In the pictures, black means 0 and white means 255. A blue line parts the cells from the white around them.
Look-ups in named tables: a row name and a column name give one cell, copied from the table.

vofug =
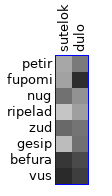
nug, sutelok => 113
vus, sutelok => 42
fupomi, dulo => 45
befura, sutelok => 55
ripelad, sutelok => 197
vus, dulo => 62
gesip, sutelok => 188
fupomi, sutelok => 162
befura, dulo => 74
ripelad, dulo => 159
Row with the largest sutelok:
ripelad

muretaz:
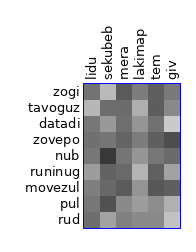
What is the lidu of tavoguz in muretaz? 183
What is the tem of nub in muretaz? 119
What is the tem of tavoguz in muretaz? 93
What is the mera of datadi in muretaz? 111
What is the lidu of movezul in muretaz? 127
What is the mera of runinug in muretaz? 105
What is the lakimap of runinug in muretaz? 180
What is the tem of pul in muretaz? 141

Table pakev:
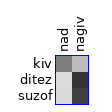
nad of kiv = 127
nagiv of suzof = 65
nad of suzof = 217
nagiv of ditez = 53
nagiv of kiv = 187
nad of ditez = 220
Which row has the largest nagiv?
kiv

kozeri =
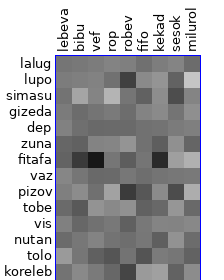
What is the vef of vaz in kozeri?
105
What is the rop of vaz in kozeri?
106
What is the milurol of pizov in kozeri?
173
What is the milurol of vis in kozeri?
136
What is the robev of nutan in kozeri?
110
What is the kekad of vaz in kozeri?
116
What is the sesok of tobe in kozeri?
150
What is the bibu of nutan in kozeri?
119
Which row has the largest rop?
simasu

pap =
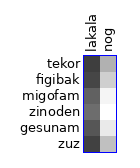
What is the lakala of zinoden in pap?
109
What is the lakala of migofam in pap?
97
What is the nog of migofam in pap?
245
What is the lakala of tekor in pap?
62
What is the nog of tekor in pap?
177
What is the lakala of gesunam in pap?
86
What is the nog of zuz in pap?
192
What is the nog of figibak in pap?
207
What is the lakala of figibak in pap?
70
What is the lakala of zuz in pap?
65

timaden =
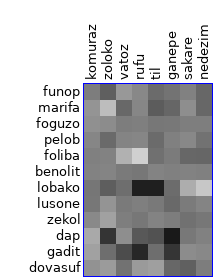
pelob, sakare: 136
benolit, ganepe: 128
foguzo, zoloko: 140
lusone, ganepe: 105
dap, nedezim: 129
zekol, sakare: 113
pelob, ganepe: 128
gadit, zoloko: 110
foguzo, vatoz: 125
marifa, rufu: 134
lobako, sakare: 173
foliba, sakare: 103
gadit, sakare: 140
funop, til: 107
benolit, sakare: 130
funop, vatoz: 152
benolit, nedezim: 128
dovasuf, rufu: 154

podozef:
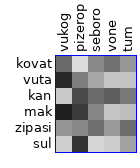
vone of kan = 94
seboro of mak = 134
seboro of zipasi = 112
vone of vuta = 197
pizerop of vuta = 126
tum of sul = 161
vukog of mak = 30
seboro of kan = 107
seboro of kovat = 138
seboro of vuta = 167
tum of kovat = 150
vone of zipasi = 154
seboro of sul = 214
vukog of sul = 207

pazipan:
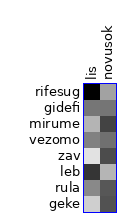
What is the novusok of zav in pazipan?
76
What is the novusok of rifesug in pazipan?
162
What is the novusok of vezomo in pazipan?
112
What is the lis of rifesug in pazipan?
1
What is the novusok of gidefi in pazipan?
117
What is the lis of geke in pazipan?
207
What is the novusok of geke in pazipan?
82
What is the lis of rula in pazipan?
137
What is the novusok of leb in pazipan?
181
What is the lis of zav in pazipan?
226
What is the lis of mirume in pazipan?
180
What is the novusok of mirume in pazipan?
67
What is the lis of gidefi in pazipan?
118
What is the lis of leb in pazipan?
53

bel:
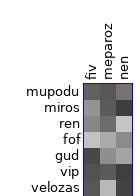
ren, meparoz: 108
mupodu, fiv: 97
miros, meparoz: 91
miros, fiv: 148
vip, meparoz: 91
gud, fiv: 72
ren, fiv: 135
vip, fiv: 82
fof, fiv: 194

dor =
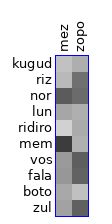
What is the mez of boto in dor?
168
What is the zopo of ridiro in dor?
171
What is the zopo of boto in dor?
192
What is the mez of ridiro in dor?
209
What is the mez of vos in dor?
154
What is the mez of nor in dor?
91
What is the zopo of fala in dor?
98
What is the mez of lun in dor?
166
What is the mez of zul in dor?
162
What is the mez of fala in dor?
151
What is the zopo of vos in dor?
94
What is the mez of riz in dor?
185
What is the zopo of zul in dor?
96
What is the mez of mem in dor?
60
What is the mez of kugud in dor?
193
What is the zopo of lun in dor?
175
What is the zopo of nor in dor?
107
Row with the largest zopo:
boto

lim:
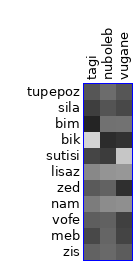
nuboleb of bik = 44
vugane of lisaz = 151
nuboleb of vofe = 97
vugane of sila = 72
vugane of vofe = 64
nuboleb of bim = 113
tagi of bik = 212
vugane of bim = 114
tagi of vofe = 94
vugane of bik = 50
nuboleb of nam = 140
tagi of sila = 62
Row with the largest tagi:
bik

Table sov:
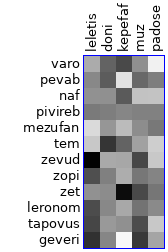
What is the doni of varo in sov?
99
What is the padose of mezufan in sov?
120
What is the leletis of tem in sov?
200
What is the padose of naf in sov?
195
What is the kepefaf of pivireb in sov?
134
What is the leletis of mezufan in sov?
218
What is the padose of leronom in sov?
138
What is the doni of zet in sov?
140
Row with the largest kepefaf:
geveri

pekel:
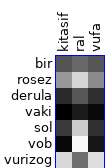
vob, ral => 248
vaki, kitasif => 0
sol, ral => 205
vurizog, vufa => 222
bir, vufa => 85
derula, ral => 87
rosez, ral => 214
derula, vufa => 47
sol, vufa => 49
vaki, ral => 27

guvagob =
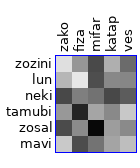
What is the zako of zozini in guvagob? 223
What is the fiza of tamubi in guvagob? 36
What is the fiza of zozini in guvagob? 150
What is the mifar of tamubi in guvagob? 165
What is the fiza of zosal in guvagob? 139
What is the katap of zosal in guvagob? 157
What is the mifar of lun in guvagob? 78
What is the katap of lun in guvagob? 136
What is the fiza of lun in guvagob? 231
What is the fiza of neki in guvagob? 127
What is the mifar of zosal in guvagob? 8
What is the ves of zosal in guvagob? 138
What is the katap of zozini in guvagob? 175
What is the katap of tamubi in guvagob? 137
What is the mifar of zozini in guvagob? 73
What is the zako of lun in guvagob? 182
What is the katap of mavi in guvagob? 164

